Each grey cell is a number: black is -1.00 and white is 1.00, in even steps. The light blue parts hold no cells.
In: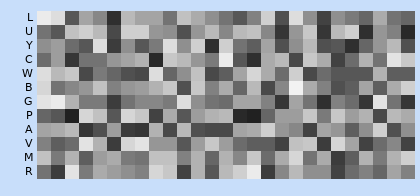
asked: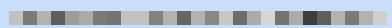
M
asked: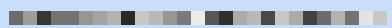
C
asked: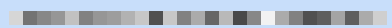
B
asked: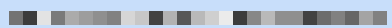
R
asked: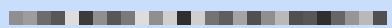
Y

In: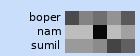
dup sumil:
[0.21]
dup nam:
[0.48]

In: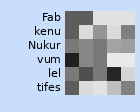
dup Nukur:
[-0.05]
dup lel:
[-0.05]
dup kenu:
[0.72]
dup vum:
[0.83]
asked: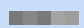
Nukur
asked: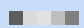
tifes

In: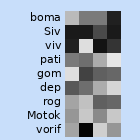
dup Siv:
[-0.80]
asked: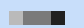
boma
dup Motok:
[0.57]
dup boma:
[-0.04]

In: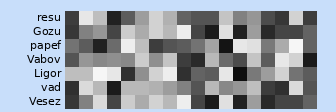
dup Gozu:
[-0.46]
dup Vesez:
[-0.46]
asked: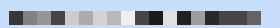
Gozu

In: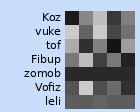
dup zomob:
[-0.68]
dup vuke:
[0.59]
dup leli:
[-0.28]
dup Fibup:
[-0.06]

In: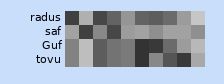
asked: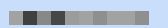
saf
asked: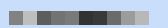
Guf

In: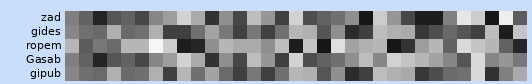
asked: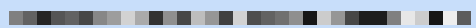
zad
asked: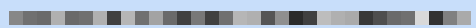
gipub
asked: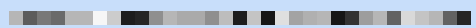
ropem
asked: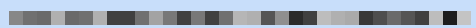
gides

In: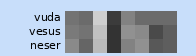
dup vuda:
[-0.16]
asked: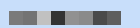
vesus

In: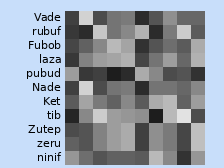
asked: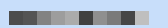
Zutep
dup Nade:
[-0.09]

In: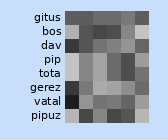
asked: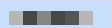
pipuz

